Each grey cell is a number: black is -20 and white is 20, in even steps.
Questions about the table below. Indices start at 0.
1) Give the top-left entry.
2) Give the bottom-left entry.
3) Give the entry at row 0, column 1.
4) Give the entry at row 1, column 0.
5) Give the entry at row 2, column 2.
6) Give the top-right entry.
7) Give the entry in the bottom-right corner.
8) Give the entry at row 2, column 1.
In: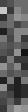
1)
-9
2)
-11
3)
-7
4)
11
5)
3
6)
-3
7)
3
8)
-3
